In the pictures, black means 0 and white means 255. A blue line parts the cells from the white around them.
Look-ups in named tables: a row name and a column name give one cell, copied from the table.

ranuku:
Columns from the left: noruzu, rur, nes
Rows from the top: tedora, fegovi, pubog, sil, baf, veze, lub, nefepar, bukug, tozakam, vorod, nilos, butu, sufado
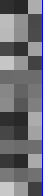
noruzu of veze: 107
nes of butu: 113
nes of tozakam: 162
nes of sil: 162
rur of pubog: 143
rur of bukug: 40
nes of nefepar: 127
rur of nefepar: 87
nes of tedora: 173
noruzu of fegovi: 188
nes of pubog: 75
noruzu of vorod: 112
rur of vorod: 107
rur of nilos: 41
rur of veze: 108
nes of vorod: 110

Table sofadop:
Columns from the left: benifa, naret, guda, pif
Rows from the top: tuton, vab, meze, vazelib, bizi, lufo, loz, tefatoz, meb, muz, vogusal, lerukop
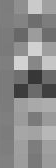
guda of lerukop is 121
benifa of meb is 127
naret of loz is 60
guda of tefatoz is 169
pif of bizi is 198
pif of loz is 63
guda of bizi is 135
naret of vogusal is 159
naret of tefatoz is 159
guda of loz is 107
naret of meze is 104
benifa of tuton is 125
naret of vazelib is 143
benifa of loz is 123
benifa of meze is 123
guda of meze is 156
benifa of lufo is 123
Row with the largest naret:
bizi

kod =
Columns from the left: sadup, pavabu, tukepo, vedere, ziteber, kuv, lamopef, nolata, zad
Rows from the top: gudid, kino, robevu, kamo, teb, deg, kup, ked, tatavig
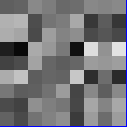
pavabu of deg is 194
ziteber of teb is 93
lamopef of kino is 56
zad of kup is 137
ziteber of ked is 118
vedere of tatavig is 130
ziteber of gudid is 105
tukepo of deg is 93
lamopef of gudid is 136

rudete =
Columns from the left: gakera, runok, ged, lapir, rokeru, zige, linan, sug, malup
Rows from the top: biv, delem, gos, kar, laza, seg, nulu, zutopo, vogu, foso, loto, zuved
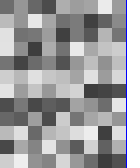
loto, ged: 132
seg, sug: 156
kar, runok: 143
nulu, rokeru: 198
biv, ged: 103
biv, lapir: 76

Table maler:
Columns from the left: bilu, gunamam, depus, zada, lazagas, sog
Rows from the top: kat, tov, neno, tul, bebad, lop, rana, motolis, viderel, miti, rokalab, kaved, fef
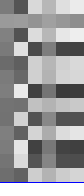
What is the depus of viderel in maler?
83
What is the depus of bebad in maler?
208
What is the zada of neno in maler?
183
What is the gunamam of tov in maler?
156
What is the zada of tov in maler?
160
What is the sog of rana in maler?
60
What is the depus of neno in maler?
220
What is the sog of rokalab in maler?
64
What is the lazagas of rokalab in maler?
67
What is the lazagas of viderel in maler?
81
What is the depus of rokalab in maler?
65
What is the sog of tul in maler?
66
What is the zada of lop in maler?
179

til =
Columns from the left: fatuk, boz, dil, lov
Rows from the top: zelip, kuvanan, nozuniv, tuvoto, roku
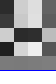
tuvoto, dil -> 238
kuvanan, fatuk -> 58
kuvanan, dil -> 224
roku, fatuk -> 123
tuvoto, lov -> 85
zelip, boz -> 206
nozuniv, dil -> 46
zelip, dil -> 222
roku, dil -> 124
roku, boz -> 122
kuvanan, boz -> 201
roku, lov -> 126
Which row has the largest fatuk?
nozuniv

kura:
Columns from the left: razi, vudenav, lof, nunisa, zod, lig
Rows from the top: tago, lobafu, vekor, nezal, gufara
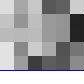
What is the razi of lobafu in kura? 195
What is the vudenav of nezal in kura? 137
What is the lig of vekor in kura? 35
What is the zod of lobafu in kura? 148
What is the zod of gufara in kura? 86
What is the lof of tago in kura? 199

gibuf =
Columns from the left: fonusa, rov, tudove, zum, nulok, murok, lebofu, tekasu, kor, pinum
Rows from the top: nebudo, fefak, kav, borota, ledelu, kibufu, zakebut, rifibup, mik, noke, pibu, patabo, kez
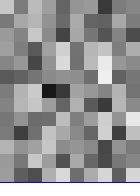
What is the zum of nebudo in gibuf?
158
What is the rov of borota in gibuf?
126
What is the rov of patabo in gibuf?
120
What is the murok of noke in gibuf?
137
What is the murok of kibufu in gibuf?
142
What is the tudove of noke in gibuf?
112
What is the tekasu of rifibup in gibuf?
58
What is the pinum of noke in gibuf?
191
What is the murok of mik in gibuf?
127
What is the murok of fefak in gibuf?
170
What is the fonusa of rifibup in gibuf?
131
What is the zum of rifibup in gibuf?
157
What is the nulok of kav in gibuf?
67

